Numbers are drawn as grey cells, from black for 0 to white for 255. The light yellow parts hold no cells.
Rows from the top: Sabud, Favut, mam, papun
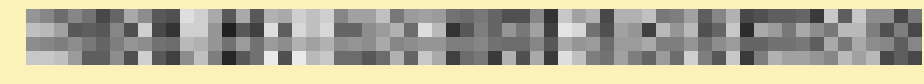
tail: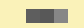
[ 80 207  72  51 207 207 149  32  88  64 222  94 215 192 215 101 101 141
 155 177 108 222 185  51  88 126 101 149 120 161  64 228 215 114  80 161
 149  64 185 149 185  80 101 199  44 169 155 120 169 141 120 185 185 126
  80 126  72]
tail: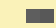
[134  80 207  72  51 207 207 149  32  88  64 222  94 215 192 215 101 101
 141 155 177 108 222 185  51  88 126 101 149 120 161  64 228 215 114  80
 161 149  64 185 149 185  80 101 199  44 169 155 120 169 141 120 185 185
 126  80 126  72]

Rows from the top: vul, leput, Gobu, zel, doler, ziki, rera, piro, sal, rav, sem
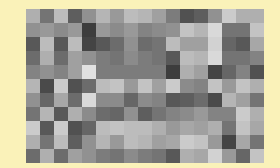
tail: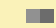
[116 188 160 160 210 102  88 167]
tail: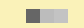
[188 188 175 153 167 160 175 116 195 167]
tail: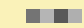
[139 108 102 145  94 116 131 139 153 131 131 203 175]
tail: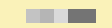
[195]
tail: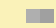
[ 68 102 131  81]

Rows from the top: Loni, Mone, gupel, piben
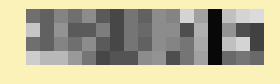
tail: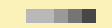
[ 84  84 140 147  78 117 161   8 105 117 105]
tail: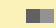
[ 90  90 125  71 117 105 140 140  78 176   8 147  78  65]
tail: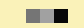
[105 117 105]
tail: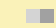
[  8 192 212 219]
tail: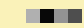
[65]

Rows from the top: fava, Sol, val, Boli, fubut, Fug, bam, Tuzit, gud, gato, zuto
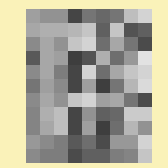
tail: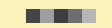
[146]
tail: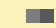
[110  75 152 152 211]
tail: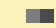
[ 96  96 125 132 197]
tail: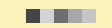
[211]

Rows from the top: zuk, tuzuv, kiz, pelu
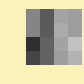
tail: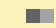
[193]
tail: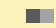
[157]
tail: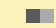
[157]
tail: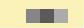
[157]

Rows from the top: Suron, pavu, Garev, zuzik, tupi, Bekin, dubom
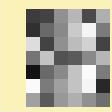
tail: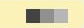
[ 74 175]
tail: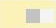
[40]
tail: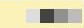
[209  67]
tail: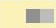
[209  67]
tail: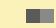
[182]
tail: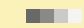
[123]

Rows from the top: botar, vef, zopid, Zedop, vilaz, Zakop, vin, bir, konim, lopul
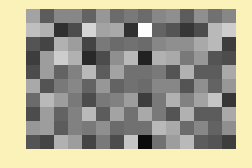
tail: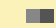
[143  99 151]
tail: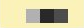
[143 185  34 177 169 121 151  84  76]
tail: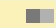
[129 163 197  54]
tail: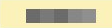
[ 92 143 113 135]
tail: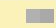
[121 151  84  76]

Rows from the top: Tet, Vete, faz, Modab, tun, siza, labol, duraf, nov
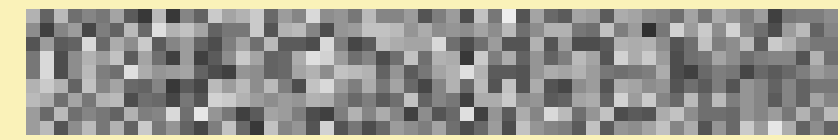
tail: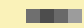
[ 77 194 149 133 126  91 194  91 149 141 164 194 133 172  84 149 105 202
 156 230 172  99 141  99]
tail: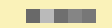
[ 99 178 126 133 217 111 230 149 119  64  91 164 156 126  77  64 126 178
 133 172 133  64 141  84 105 223  64 149  91 172 133 217 186 111 149 194
  77  91  84 172 194 141 111 111 105 149 133 156 119 178 126 186]
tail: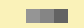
[133  99 119 119]
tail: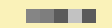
[149 141 164 194 133 172  84 149 105 202 156 230 172  99 141  99]
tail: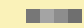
[126 133 133  84 178 111]
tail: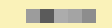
[133 111 164 119 172 149 126 156  64 119 126 126 141]
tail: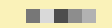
[156 194  91 164 111  64 156  64  91 141 202 164  99 105 172 223 210 156
 111 133  77 111 194 111 178 172  56 202 126 172  99 149  99 126 186 164
  84 210 172 202 156  77 111 119 164 141 111 126 133 133  84 178 111]

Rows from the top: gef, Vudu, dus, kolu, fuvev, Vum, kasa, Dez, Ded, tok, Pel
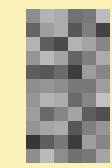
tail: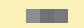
[164]
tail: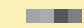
[149]

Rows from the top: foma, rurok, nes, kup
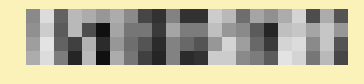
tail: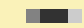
[185 110 165 144 172 212  77 172  84]
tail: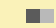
[ 77  16 165 118 118  58 165 124 124 191 151 138  91  37 191 198 165 198
 151]
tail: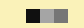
[118  58 165 124 124 191 151 138  91  37 191 198 165 198 151]

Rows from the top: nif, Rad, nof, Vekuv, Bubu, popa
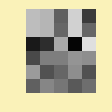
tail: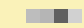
[59]
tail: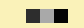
[223]

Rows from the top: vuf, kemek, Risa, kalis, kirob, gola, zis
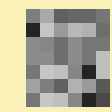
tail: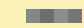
[118]
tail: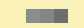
[140 118 118]

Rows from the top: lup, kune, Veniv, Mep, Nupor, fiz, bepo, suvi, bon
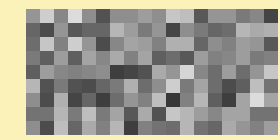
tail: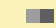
[164 135 170 129 164  95 109  88 157 129 135 157 122 129]
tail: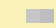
[ 88 149 149 122 135  69]
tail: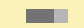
[122 190 122 164  88 170  82 198 182 157 135 164 164 115 115]
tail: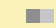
[190  88 149 149 122 135  69]

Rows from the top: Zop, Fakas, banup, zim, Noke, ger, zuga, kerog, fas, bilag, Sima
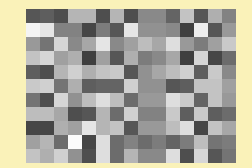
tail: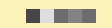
[124 100 124 189 116 124]
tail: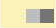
[124]
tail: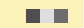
[181 137 137 222  78 214  86 116]
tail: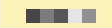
[145 137  63 237  86 153]
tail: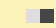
[195 167]
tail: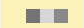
[167 229 137 160 189 167 222 153 124 160 201]

